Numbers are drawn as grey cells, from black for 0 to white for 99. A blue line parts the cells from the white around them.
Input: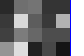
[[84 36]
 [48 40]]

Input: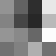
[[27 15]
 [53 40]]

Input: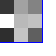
[[72 75]
 [76 37]]

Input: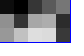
[[20 65]
 [75 86]]

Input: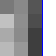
[[55 30]
 [54 24]]

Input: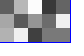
[[35 58]
 [93 25]]

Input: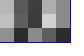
[[37 23]
 [17 54]]
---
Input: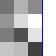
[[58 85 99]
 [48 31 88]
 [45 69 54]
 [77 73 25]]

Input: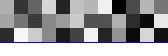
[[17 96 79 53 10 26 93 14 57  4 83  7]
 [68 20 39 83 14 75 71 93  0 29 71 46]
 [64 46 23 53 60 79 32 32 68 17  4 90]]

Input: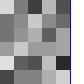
[[45 54 78 54 41]
 [45 57 68 37 64]
 [60 78 60 60 64]
 [27 51 51 68 81]
 [87 37 31 74 16]
 [84 48 24 71 31]]

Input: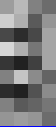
[[58 61 58 42]
 [50 76 54 39]
 [61 72 50 42]
 [83 68 46 64]
 [50 35 39 46]
 [80 68 35 58]
 [17 13 32 54]
 [28 17 28 64]
 [21 13 25 64]]

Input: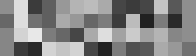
[[52 82 90 48 40 27 66 86 63 79 63 70 52 55]
 [40 86 44 37 66 59 40 48 23 73 13 48 16 55]
 [55 86 23 37 59 70 73 66 27 23 27 76 34 55]
 [52 23 16 82 76 82 27 13 48 31 34 66 59 44]]

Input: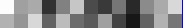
[[69 58 84 38 73 42 35 62 26  9 38 69 46]
 [98 62 66 19 50 77 29 22 46 16 54 66 84]]

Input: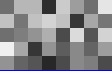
[[75 46 75 82 75 21 65 46]
 [43 71 71 18 79 61 43 89]
 [43 49 57 68 29 85 33 82]
 [57 39 33 15 29 53 49 29]
 [93 65 21 57 36 53 39 61]]

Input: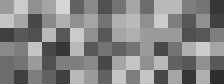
[[53 49 76 28 21 72 34 45 38 45 60 28 45 68 79 64]
 [42 45 60 31 49 49 53 28 64 76 56 72 38 34 56 34]
 [60 79 56 64 83 38 53 31 45 64 42 72 72 49 45 21]
 [42 25 49 38 25 72 60 38 76 49 76 28 64 21 68 18]
 [25 34 31 72 34 79 56 34 64 68 60 60 60 31 34 49]
 [76 64 28 53 68 56 64 45 68 72 56 79 49 34 56 25]]

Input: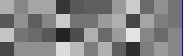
[[68 52 64 64 21 34 37 37 60 79 41 56 45]
 [27 56 56 56 85 72 49 68 37 18 49 60 52]
 [76 45 41 34 14 30 68 41 60 88 52 41 52]
 [34 56 37 52 79 45 45 60 68 27 64 49 45]]
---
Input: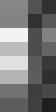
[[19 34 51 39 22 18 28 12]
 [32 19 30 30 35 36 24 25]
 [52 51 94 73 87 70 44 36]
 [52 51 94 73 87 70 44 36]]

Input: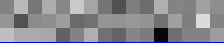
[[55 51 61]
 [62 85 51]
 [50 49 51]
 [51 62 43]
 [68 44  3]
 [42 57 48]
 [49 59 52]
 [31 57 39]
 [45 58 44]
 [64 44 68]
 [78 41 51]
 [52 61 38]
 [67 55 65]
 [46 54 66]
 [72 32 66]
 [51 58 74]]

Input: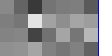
[[35 61 71 38]
 [49 64 46 50]
 [48 55 64 46]
 [45 63 44 50]
 [22 88 26 64]
 [39 46 52 57]
 [53 49 51 56]]

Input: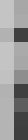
[[65 66 25 66 65 55 25 36 25 24]
 [76 76 69 76 76 75 69 70 70 70]]

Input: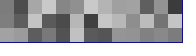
[[23 76 48]
 [57 45 53]
 [37 73 50]
 [63 55 57]
 [62 71 58]
 [70 77 33]
 [78 25 35]
 [56 71 75]
 [52 29 32]
 [78 35 47]
 [65 76 36]
 [30 36 60]
 [48 49 63]]

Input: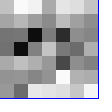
[[76 55 52 68 50 67 95]
 [86 62 55 42 55 69 77]
 [89 73 17 47 28 97 86]
 [66 54 48 76 59 57 88]
 [94 61  5 50 68 52 90]
 [97 71 46  5 74 58 42]
 [75 64 45 44 66 57 59]]
